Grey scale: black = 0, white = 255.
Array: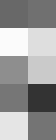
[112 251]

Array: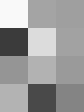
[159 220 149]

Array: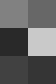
[103  41]

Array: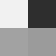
[ 46 162]

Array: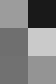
[ 25 111]

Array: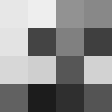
[136 128 207  97]

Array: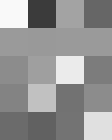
[102 154 159 131]
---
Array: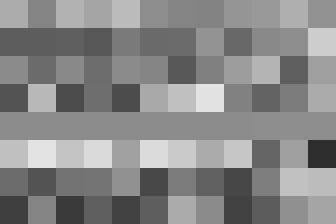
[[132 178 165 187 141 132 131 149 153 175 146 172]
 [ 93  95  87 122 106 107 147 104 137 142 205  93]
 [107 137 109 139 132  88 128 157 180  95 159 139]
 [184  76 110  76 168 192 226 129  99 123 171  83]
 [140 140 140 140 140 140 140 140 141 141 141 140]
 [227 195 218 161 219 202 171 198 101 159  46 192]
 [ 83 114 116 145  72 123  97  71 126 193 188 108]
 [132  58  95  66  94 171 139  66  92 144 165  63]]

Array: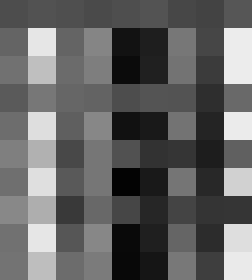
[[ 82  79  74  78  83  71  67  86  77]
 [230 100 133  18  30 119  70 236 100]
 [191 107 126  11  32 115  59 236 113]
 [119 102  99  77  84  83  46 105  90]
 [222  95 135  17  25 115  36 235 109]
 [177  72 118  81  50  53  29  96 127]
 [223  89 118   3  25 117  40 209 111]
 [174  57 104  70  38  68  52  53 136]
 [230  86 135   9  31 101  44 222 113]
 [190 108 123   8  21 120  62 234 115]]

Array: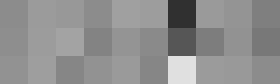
[[155 152 140 160 157  48 154 148 127 140]
 [156 163 131 148 138  86 125 146 120 142]
 [158 134 146 154 134 224 155 153 140 146]]

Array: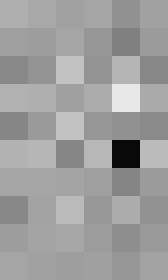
[[168 161 165 145 161 175]
 [157 165 150 128 155 159]
 [147 194 147 181 135 137]
 [175 160 172 232 170 177]
 [154 194 150 145 138 134]
 [182 134 183   9 187 178]
 [165 164 159 133 155 166]
 [163 186 152 172 146 136]
 [164 167 156 142 153 157]
 [161 158 160 150 162 165]]

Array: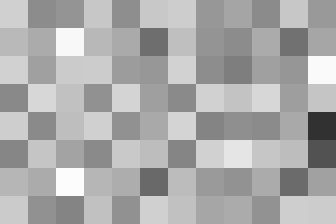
[[140 148 199 142 200 205 151 165 139 199 153 208]
 [171 248 184 170 110 191 148 140 171 113 166 185]
 [160 203 204 156 151 210 141 126 160 150 250 209]
 [215 193 145 212 159 138 209 195 215 158 197 137]
 [138 190 208 145 169 212 132 143 139 169  49 206]
 [197 163 138 201 189 133 209 229 198 189  82 134]
 [171 252 182 173 105 188 154 146 171 107 161 182]
 [145 132 193 145 208 193 166 171 146 206 204 203]]

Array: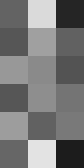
[[218  37  99]
 [160  97  86]
 [138  83 152]
 [142 116  86]
 [ 97 121 157]
 [227  28 102]]

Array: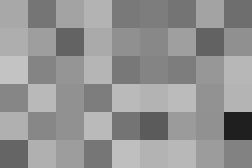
[[117 163 179 121 125 116 163 110 168]
 [158  99 170 144 136 159  98 144 174]
 [132 149 181 120 132 125 151 183 195]
 [185 145 125 186 179 187 146 180 134]
 [135 145 186 116  91 155 145  31 176]
 [176 157 118 191 179 184 156 130 101]]

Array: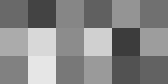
[[ 67 134  96 148 112 105]
 [216 140 208  60 157 171]
 [230 120 154  82  98 129]]
